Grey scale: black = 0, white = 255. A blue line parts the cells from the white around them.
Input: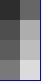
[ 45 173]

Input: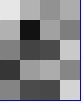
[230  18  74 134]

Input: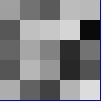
[159 192 130  39 220]

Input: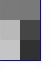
[122  69]

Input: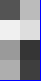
[ 84 222]

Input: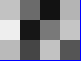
[194  22 194]

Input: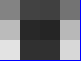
[131  40  48]

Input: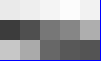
[234  79 103]
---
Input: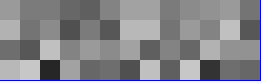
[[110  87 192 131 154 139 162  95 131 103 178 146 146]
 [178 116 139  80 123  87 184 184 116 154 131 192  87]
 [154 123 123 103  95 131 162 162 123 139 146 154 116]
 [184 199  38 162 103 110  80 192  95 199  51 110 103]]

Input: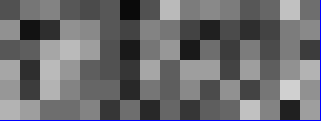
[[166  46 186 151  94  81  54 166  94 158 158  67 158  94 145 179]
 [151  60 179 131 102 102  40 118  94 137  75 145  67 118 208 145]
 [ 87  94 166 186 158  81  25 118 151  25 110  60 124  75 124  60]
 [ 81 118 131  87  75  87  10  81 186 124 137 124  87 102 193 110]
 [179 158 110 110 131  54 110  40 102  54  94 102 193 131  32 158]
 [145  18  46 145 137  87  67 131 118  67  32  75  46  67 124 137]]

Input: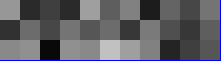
[[ 49 108  71 116  86 108  55 122  79  55  94]
 [151  42  63  42 159  94 129  28 100  71 116]
 [137 144   9 144 137 193 159 129  36  63  86]]

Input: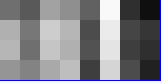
[[176 119 205 182  76 235  69  54]
 [182 111 197 176  82 228  62  47]
 [149 131 169 190  62 213  76  33]
 [111  89 162 143  97 249  47  15]]

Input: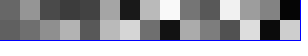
[[ 96 111 143 179  88 186 214 111  18 171 125  81 221  11 206]
 [103 149  74  60  66 165  25 186 249 117  88 241 157 131   5]]

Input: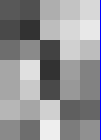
[[138 110 238 124 144]
 [182 166 208  95 102]
 [ 73  50 189 216 232]
 [ 88  80 174 195 216]
 [166 201  73 152 130]
 [110 138  66 208 189]
 [166 224  50 158 130]]

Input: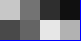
[[ 73 100 231 178]
 [199 115  46  16]]

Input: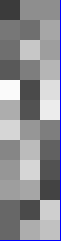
[[173  82 236]
 [250  74 222]
 [103  74 207]
 [103 173 193]
 [ 89 126 181]
 [119 111 166]
 [111 199 158]
 [ 59 142 142]
 [214 150 126]
 [134 187  97]
 [150 214  82]
 [158 166  67]]

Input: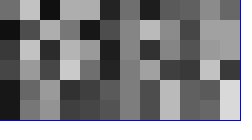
[[ 16  77 174 119  23  77 133 186 139  70 161 161]
 [ 23 103 154  49  63  90 125  77 186  96  90 217]
 [ 23 119 147  63  70  83 125  77 186  96 103 217]
 [ 70 154  70 202 111  35 125 161  63  57 194  57]
 [ 57 194  43 180 154  29 133  49 133  83 154 161]
 [111 194  16 174 174  35 111  29  90  96 139 103]]
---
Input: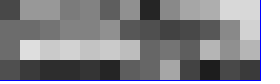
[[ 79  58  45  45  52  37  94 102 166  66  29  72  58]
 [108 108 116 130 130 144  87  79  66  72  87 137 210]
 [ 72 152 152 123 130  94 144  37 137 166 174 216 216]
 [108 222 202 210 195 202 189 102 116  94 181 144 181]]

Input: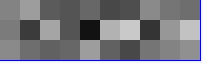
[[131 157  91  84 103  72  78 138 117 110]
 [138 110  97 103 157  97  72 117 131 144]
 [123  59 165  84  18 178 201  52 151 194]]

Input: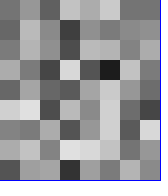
[[172 123  70 216  84  28 194 123]
 [208 224  77 186 138 208 109  70]
 [116 151  96 194 172 202 116 116]
 [103 165 103  90 165 202 151 109]
 [172 194 131 224 216 194 116 151]
 [103 186 138  63 144 123 138 144]
 [123 180 144  77 186 180 131 172]
 [ 84 159 165  51 159 123 180 138]
 [131 123 172  84 151 208  90 216]]

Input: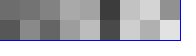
[[ 87 137 101 157 188  73 206 176 226]
 [109 115 130 169 163  60 194 212 145]]

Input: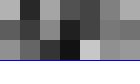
[[144 101  52  18 199 144 152]
 [ 93  60 136  32  68 120 114]
 [178  40 165  81  68 128 172]]

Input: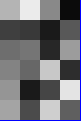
[[ 63  57  26  88]
 [110 117  39 156]
 [149  26  69 228]
 [180 235 137  11]
 [131 103 200  45]
 [164  75 207  95]]

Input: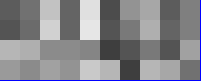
[[182 175 139 139 133  62  84 121  84 161]
 [154 139 161 147 201 182  62 182 167 113]
 [ 92 113 194 100 224  76 147 167  92 127]
 [ 84 107 209 100 230  84 121 175 100 127]]
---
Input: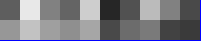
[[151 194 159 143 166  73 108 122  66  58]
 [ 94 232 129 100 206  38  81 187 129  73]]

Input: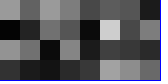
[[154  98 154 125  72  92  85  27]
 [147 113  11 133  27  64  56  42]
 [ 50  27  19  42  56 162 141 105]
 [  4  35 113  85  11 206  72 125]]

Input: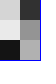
[[234 148]
 [213  49]
 [ 20 177]]

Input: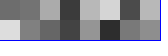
[[221 128 102  67 149  45 121 142]
 [109 115 171  59 184 213  75 184]]

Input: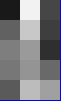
[[126 154  47]
 [119 148 105]
 [ 97 200  62]
 [ 90 188 160]
 [ 25 242  70]]

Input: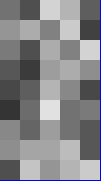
[[149 172 129 203  65]
 [142 165 165 188  87]
 [136 101 157 114  87]
 [122  79 172 129 211]
 [114  79 211 180  94]
 [ 87  59 157 172 142]
 [ 79 196 149 180 203]
 [ 72  94 180 136  72]
 [ 52 108 225 114 122]]
